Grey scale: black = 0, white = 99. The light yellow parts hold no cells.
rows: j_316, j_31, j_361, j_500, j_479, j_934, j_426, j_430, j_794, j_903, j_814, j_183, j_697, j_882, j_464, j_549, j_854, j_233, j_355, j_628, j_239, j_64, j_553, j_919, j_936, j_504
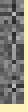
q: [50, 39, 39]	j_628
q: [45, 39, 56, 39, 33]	j_430
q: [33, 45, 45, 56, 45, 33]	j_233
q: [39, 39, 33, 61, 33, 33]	j_936
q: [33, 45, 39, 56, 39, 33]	j_430
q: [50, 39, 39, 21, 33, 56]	j_628

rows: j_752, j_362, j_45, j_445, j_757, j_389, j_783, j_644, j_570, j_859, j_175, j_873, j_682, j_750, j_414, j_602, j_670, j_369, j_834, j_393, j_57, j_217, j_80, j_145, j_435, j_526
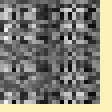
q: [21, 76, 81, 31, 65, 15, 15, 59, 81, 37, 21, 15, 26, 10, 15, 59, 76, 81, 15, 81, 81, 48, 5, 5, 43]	j_783
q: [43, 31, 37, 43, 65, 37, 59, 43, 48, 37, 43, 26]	j_834
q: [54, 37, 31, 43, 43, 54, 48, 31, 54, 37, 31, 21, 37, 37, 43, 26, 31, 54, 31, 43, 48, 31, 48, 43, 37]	j_682
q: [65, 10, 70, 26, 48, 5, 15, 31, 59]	j_57
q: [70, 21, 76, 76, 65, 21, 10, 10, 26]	j_859
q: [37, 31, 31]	j_217

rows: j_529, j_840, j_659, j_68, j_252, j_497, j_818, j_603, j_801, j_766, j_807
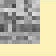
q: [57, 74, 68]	j_497
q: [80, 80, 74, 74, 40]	j_659
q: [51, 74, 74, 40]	j_529
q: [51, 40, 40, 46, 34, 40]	j_603
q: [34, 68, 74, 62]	j_497
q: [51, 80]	j_840

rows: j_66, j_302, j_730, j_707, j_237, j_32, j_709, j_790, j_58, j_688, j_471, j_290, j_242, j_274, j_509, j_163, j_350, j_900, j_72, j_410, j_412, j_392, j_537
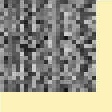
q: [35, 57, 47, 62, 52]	j_790
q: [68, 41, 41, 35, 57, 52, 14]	j_707
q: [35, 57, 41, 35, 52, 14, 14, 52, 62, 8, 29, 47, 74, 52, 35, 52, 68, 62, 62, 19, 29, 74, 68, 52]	j_290
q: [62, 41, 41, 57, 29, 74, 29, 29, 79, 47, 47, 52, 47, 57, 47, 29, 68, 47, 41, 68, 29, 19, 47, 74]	j_350
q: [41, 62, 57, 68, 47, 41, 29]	j_72
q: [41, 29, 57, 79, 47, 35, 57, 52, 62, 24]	j_509

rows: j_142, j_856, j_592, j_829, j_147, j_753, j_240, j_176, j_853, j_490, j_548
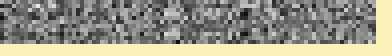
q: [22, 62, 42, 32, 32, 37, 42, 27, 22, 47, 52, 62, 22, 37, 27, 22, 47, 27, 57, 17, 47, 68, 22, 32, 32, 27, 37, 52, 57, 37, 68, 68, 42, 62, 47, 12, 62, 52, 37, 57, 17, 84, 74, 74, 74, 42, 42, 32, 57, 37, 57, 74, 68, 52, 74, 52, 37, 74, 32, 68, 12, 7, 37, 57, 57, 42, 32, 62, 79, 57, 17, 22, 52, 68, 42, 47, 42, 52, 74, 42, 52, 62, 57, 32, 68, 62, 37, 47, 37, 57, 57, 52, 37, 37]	j_829
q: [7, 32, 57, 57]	j_853

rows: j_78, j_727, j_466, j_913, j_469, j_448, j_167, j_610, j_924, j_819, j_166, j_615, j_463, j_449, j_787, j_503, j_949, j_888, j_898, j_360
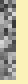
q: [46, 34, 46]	j_898
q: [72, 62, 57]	j_448
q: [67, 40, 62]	j_78

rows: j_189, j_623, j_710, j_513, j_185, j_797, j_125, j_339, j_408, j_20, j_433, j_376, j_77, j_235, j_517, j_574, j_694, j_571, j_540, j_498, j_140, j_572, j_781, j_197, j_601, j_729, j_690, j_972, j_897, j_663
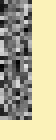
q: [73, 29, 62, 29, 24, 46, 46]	j_781
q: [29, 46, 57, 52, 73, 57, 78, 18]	j_513
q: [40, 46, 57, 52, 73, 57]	j_517

